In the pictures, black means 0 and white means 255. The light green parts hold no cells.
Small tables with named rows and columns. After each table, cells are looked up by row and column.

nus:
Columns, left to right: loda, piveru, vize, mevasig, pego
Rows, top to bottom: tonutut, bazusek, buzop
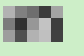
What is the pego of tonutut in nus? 164
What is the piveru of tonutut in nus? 128
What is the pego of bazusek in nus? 61
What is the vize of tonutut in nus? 110
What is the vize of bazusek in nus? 151
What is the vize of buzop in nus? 178
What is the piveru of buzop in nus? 80
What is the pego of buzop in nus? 65
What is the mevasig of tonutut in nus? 59
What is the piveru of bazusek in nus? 49
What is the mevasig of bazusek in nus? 195
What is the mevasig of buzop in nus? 192
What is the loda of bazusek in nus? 123
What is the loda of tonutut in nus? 178
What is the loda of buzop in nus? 157
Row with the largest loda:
tonutut

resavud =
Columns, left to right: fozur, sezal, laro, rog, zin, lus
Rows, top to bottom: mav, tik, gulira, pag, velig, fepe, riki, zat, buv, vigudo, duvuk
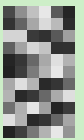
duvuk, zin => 231
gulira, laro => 58
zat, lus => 222
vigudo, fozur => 223
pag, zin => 48
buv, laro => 228
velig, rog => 168
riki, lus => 104
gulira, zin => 89
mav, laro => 192
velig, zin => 223
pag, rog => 195
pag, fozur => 96
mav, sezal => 143
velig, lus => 178
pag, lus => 49
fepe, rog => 179
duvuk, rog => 178

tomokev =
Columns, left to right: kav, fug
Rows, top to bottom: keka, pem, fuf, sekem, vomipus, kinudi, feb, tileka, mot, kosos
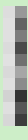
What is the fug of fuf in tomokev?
125
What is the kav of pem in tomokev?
224
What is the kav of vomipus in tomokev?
225
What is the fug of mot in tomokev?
86
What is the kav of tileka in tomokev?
210
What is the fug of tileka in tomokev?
51
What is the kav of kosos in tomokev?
215
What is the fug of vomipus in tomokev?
112
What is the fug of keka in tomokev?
152
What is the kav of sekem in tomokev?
219
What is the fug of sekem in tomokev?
74
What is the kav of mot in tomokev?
223
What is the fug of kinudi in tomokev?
166
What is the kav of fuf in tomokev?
224
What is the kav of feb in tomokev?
223
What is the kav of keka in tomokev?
221
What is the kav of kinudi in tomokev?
217
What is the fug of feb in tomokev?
139
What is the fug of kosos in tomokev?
61

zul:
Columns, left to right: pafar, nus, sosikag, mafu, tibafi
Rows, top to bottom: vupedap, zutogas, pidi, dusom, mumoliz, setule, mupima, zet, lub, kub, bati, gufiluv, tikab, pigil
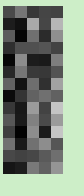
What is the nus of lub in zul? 24
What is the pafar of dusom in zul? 47
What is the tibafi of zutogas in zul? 182
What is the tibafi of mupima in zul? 162
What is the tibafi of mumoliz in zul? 126
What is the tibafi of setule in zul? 83
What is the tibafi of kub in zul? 155
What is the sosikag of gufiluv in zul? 113
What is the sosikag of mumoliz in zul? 28
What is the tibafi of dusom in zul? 67
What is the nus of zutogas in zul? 17
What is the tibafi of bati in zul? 197
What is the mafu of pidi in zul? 43
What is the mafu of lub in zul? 67
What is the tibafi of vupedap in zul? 67
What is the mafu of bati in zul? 27
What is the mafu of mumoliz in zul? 26
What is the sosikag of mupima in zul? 110
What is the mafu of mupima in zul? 48
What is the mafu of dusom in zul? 85
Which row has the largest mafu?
gufiluv

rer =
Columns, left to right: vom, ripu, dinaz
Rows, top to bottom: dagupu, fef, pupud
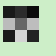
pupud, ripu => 212
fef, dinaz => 189
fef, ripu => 102
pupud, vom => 26
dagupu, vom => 25
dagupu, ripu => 44
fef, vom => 187
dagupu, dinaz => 11
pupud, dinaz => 35

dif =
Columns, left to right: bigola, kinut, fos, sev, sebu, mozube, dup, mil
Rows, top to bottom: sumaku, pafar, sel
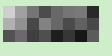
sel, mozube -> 54
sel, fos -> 63
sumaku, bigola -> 207
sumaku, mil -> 41
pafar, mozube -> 75
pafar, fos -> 72
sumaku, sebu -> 104
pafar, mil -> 72
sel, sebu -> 30
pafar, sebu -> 103
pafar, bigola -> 176
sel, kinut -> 106

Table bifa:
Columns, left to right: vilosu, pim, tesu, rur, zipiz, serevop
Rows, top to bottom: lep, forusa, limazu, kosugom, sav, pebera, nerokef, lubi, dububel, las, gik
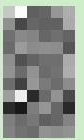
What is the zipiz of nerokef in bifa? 108
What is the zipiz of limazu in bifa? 111
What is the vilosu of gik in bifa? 130
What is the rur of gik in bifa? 146
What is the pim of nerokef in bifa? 65
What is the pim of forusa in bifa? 72
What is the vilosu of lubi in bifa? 157
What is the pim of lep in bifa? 251
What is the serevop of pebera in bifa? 173
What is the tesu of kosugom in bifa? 139
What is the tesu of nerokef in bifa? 151
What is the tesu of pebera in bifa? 145
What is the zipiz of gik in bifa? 140
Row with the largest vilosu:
lep

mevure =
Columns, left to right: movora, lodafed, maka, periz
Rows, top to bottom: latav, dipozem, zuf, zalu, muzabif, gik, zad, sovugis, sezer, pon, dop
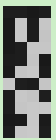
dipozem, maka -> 28
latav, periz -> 29
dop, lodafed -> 199
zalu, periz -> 198
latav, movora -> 30
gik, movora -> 26
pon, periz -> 26
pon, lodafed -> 26
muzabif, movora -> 28
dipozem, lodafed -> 199
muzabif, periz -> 25
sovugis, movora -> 29
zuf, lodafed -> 200
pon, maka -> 200
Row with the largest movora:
zad

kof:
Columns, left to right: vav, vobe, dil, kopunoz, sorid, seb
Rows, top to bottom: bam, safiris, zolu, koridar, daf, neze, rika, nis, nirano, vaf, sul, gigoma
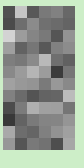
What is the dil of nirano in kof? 175
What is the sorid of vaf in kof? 133
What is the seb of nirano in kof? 117
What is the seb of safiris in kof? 100
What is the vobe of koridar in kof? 98
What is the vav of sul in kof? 169
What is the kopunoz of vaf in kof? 132
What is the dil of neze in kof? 181
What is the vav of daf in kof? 126
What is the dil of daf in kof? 138
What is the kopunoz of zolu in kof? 121
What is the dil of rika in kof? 148
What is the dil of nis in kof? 84
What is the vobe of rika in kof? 152

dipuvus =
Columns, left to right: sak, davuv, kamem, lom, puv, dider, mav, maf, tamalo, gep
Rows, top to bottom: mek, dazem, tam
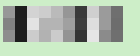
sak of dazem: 130
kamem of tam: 204
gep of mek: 111
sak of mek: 151
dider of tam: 148
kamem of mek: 211
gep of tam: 111
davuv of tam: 28
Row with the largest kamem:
dazem

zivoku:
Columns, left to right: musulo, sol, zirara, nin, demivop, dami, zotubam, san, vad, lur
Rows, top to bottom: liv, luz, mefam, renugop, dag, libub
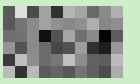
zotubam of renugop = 157
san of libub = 96
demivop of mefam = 83
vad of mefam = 6
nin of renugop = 107
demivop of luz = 144
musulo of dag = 59
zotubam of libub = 116
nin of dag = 109
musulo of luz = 88
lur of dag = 186
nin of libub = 92
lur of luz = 142
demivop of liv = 50
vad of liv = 138
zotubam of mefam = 112
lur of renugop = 152
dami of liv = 180
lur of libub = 171
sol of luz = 116

